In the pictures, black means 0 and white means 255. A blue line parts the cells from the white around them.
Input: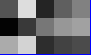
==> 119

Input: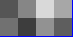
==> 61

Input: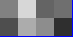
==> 172

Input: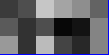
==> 7

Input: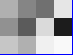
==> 91

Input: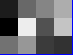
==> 237

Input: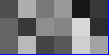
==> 132

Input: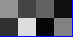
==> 220

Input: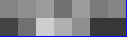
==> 143
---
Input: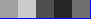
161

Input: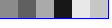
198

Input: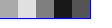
170

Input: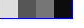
118

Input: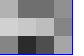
200

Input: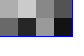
174

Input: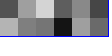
180
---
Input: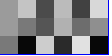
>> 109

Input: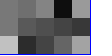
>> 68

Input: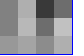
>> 109

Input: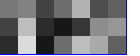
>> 141

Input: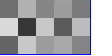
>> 91

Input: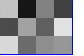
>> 95
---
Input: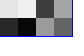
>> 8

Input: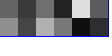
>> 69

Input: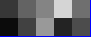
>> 65

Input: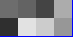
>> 226

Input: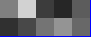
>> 72

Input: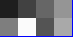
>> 251
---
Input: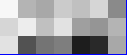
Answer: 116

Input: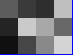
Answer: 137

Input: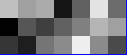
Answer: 117

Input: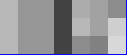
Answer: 150

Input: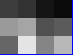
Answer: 133

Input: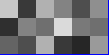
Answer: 177

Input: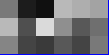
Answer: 58

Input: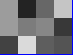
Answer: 94

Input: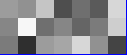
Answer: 156

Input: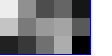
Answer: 112
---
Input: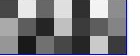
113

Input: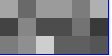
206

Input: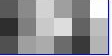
171

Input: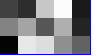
221

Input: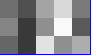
226

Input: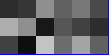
195

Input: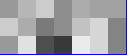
78

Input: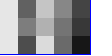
219
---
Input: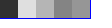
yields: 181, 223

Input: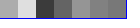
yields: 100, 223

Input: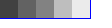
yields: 130, 235

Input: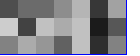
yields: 171, 205

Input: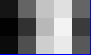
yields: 184, 243

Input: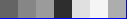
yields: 46, 245

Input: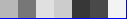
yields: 204, 243
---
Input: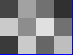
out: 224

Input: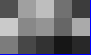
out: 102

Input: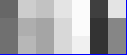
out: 51

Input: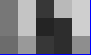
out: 45

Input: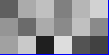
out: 192

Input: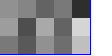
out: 99

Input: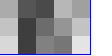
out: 149
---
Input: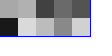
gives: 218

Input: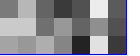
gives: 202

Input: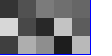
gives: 72

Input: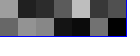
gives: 147

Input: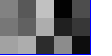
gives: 97

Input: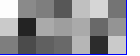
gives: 35
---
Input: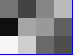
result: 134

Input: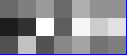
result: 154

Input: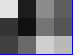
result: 140

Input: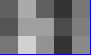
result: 96

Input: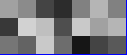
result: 68

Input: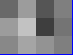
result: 85
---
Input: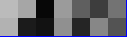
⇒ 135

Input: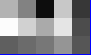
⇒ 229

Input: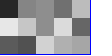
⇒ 219

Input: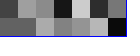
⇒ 183

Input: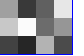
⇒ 108

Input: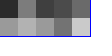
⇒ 115

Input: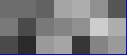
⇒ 205

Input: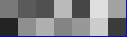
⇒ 204
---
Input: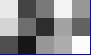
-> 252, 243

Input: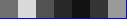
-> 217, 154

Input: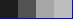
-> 189, 166

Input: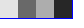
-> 228, 173

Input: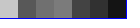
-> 199, 123

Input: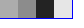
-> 230, 172

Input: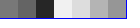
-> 241, 221

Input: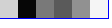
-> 245, 210

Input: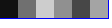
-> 205, 164
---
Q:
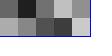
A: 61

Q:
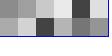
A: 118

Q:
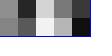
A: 182

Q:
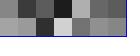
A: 144

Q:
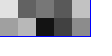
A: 65

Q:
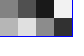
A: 140

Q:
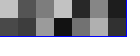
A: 176

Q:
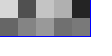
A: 112
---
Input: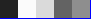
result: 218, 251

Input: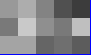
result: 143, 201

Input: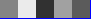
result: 49, 235

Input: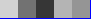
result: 54, 210

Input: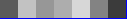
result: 173, 215

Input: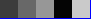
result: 151, 202

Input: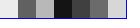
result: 20, 236

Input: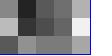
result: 77, 241
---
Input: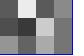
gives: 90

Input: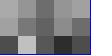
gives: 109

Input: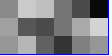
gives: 191

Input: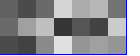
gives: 106

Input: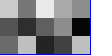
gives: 234

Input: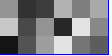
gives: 61
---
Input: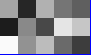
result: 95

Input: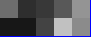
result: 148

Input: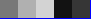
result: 54

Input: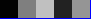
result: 149

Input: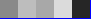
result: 38

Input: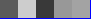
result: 163

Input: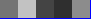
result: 140
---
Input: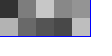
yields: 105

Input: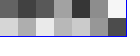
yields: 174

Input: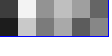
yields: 201

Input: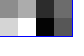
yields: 255

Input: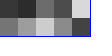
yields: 157

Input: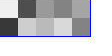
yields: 206

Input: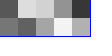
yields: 97

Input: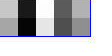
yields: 5

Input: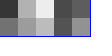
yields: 156
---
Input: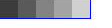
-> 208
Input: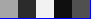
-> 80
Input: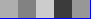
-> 151
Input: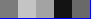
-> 105
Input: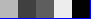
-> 2
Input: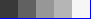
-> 246
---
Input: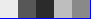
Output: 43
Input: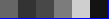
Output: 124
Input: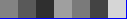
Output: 122
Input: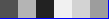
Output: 241
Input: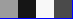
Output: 21
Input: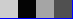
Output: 4
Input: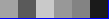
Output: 152
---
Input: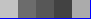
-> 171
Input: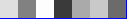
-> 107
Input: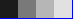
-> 225
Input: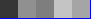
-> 165
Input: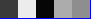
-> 142
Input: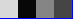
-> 69
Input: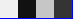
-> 52
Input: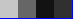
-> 48
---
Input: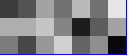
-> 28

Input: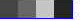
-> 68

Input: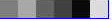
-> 64

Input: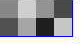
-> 73

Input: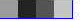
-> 84

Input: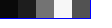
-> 29

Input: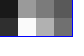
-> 47

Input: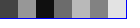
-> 67

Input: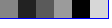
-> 34
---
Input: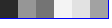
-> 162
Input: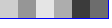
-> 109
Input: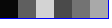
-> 169
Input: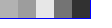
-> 49
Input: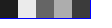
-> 59
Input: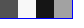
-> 162
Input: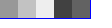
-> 98
